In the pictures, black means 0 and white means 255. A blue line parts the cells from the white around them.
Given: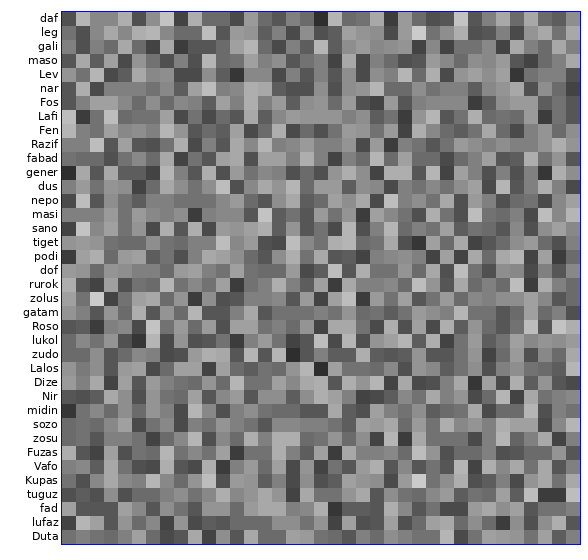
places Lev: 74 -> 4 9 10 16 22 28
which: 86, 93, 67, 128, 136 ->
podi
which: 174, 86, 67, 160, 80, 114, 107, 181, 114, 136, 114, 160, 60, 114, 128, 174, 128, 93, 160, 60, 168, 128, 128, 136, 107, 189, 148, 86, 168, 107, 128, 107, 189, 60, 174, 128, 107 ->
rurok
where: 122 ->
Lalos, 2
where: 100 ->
zosu, 33
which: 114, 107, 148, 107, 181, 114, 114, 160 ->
Dize

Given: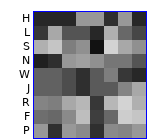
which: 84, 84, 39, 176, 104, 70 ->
L
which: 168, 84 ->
L
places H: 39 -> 1 2 3 8
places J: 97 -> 1 2
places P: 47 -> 2 5
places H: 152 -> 4 5 7

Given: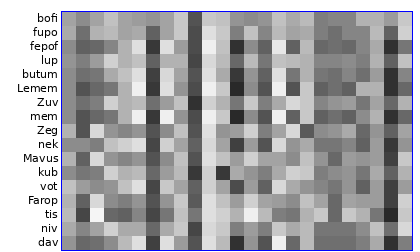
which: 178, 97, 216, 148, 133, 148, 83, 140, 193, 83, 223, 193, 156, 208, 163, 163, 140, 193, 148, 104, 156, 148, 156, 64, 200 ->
Mavus
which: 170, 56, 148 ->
butum
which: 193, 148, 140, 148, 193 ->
bofi
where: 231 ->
fepof, 16
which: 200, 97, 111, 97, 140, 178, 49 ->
mem
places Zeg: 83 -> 2 7 10

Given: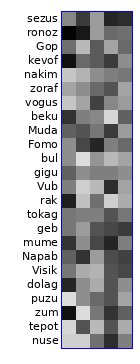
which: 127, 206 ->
Vub
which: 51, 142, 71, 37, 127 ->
mume
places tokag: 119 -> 1 5
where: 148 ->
bul, 3
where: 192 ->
rak, 2
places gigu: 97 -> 1
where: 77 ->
Napab, 4

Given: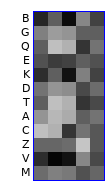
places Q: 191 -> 2
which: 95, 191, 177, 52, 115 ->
Q

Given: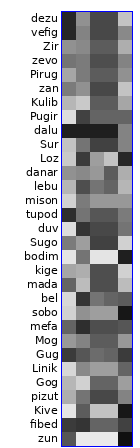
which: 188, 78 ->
mada
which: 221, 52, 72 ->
duv
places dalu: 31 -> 1 2 3 4
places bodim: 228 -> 1 3 4
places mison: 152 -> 3 4 5
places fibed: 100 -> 3 4
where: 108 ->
Gug, 3

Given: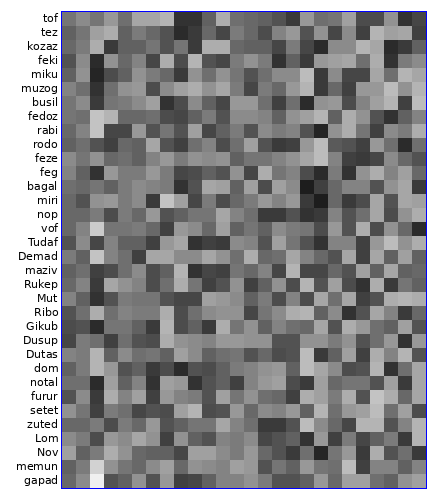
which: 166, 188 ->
feze
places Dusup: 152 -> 12 13 24 26
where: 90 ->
rodo, 20
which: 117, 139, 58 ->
busil
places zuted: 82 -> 8 17 24
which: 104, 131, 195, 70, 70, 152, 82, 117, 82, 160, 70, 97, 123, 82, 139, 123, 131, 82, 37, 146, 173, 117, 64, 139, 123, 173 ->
rabi
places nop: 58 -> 15 16 19

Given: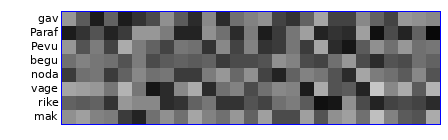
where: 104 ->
noda, 13
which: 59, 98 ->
noda

